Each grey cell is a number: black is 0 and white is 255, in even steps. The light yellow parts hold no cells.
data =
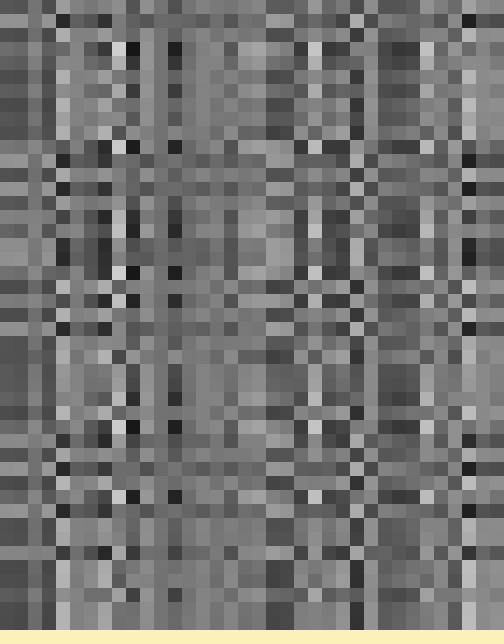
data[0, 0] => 86
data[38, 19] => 82
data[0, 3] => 77
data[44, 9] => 113
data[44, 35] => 145
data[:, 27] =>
[84, 124, 88, 70, 74, 88, 76, 89, 84, 105, 77, 129, 87, 126, 83, 92, 70, 112, 121, 72, 97, 84, 89, 117, 85, 110, 81, 79, 73, 96, 68, 107, 86, 131, 93, 69, 127, 87, 86, 99, 93, 100, 79, 90, 91]
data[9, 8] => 82
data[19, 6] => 83
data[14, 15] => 122
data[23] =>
[143, 144, 120, 143, 43, 100, 81, 45, 135, 84, 93, 107, 94, 100, 95, 113, 84, 120, 117, 157, 150, 81, 116, 83, 64, 171, 80, 117, 107, 97, 120, 84, 140, 36, 89, 79]
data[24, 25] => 70
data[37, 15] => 117
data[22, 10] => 141
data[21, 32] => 151
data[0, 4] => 156
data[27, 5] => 130
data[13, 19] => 154
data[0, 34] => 138
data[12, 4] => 168
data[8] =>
[85, 82, 115, 76, 159, 130, 121, 134, 137, 87, 143, 115, 84, 116, 130, 120, 119, 125, 130, 88, 88, 107, 147, 105, 123, 73, 141, 84, 86, 95, 141, 126, 105, 165, 137, 135]
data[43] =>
[77, 74, 108, 71, 179, 129, 133, 162, 113, 111, 141, 115, 104, 118, 132, 115, 132, 114, 119, 70, 73, 125, 129, 123, 144, 52, 146, 90, 96, 108, 124, 134, 90, 186, 139, 144]
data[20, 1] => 75
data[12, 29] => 101
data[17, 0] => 140
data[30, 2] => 135
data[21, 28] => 69
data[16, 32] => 136
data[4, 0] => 95
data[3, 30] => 192
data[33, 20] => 147
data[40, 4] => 181
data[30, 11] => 115
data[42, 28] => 74
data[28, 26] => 135
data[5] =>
[77, 75, 110, 71, 175, 129, 130, 155, 119, 104, 141, 115, 98, 119, 131, 117, 129, 117, 122, 74, 77, 120, 135, 119, 139, 56, 145, 88, 94, 105, 129, 133, 94, 182, 139, 142]
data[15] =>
[129, 127, 129, 122, 67, 116, 80, 40, 178, 46, 121, 110, 55, 102, 110, 125, 81, 141, 144, 154, 142, 63, 162, 64, 58, 159, 103, 92, 76, 72, 162, 90, 148, 63, 110, 89]
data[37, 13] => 118
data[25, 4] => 171
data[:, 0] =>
[86, 145, 79, 109, 95, 77, 93, 75, 85, 78, 118, 146, 81, 146, 87, 129, 100, 140, 144, 113, 76, 123, 76, 143, 83, 82, 89, 89, 97, 76, 104, 137, 82, 145, 75, 102, 146, 80, 81, 133, 74, 77, 92, 77, 76]

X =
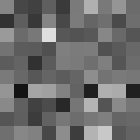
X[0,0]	134
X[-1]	[111, 135, 129, 72, 141, 61, 179, 200, 87, 99]
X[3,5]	123
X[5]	[122, 104, 87, 101, 92, 101, 142, 115, 122, 119]
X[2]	[154, 107, 120, 222, 87, 83, 88, 135, 105, 85]
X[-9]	[50, 94, 56, 133, 72, 123, 101, 111, 74, 110]
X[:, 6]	[176, 101, 88, 124, 111, 142, 31, 180, 120, 179]
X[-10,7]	121
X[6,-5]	99
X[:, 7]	[121, 111, 135, 81, 127, 115, 175, 84, 127, 200]
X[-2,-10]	85
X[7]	[137, 96, 65, 76, 40, 118, 180, 84, 138, 117]
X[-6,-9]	100
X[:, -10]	[134, 50, 154, 115, 92, 122, 149, 137, 85, 111]
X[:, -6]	[58, 72, 87, 127, 125, 92, 130, 40, 119, 141]
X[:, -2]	[149, 74, 105, 90, 85, 122, 171, 138, 101, 87]

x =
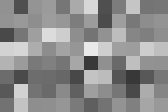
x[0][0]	145
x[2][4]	206
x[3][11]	191
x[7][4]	150
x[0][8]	124
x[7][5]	122
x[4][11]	145
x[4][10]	146
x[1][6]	156
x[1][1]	153
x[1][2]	142
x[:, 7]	[79, 75, 146, 207, 144, 188, 141, 115]
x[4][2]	121
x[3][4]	163
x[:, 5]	[170, 125, 142, 150, 167, 72, 96, 122]
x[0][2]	148
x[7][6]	95
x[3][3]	141
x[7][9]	128
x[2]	[73, 118, 159, 220, 206, 142, 116, 146, 189, 134, 127, 142]
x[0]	[145, 79, 148, 155, 118, 170, 215, 79, 124, 197, 116, 118]
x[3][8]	159
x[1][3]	157

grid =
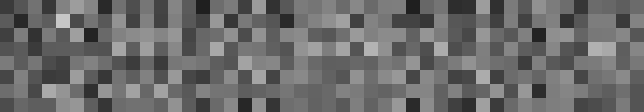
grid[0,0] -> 59
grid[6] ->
[109, 124, 72, 170, 148, 108, 48, 150, 118, 162, 103, 162, 105, 89, 131, 116, 115, 94, 99, 106, 118, 104, 99, 105, 130, 123, 105, 99, 109, 133, 133, 97, 129, 91, 101, 147, 80, 152, 45, 125, 133, 125, 103, 94, 111, 84]
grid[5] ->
[70, 129, 84, 59, 62, 157, 92, 55, 115, 94, 129, 81, 153, 71, 60, 98, 139, 80, 165, 68, 130, 137, 115, 98, 85, 146, 110, 138, 152, 70, 137, 118, 66, 72, 172, 64, 108, 117, 101, 128, 143, 70, 112, 119, 138, 94]
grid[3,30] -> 79
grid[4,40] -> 77
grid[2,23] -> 87
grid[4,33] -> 146
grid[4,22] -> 105
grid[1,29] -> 67
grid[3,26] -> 179
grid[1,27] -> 118
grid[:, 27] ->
[125, 118, 139, 145, 122, 138, 99, 118]
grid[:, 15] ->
[109, 152, 110, 168, 94, 98, 116, 106]
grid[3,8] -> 166
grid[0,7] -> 41
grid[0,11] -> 68
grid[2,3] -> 123
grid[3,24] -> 164
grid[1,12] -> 128
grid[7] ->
[76, 103, 94, 94, 141, 150, 94, 54, 108, 113, 113, 99, 146, 92, 57, 106, 136, 39, 144, 53, 110, 115, 98, 105, 89, 127, 98, 118, 152, 42, 140, 98, 64, 46, 160, 59, 106, 130, 117, 126, 129, 69, 76, 87, 123, 84]
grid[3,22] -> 162
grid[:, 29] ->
[31, 67, 97, 104, 149, 70, 133, 42]
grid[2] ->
[64, 125, 50, 123, 89, 159, 35, 105, 130, 139, 146, 133, 150, 69, 103, 110, 145, 76, 147, 93, 134, 139, 95, 87, 111, 154, 129, 139, 139, 97, 149, 124, 90, 72, 151, 106, 88, 128, 35, 143, 148, 101, 120, 121, 135, 86]
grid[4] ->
[123, 92, 118, 76, 66, 118, 130, 110, 83, 60, 104, 59, 119, 124, 117, 94, 85, 163, 131, 135, 93, 129, 105, 95, 96, 104, 98, 122, 114, 149, 73, 104, 123, 146, 126, 111, 106, 61, 128, 89, 77, 121, 123, 135, 96, 120]
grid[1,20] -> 41
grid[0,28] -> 126

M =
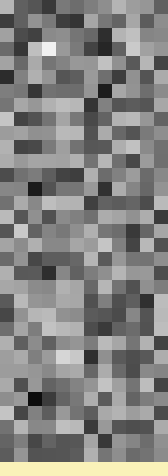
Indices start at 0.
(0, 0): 182
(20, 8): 115
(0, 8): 180
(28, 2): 13
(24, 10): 178
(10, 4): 159
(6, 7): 29
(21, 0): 90
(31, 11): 144
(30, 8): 85
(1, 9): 167
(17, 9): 68
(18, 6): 181
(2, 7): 46
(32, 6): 176
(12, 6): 176
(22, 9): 135
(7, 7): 129
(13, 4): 118
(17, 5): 166
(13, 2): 27
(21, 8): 79
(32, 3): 84
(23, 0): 110
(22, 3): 186
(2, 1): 76
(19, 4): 135
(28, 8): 170
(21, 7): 127
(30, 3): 137
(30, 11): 171
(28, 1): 154
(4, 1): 105
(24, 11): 67
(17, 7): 197
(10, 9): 193
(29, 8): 179
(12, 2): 124
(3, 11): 149

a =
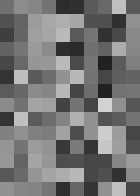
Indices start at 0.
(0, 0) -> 112
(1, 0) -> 81
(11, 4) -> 78
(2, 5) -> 89
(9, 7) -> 205
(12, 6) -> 70
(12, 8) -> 49
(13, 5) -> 102
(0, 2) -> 134
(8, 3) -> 109
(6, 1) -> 103
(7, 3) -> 161
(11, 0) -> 151
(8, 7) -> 83
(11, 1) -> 100
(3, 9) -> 135
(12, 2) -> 149
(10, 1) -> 116
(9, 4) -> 162
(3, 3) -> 139
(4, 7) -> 33
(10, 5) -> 122
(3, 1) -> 118
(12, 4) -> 172
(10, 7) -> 199
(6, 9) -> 117
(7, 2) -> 165
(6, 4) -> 183
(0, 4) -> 45
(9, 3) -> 124
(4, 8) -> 91
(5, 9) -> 99
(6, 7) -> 33
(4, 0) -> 71
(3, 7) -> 98
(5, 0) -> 51
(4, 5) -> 74
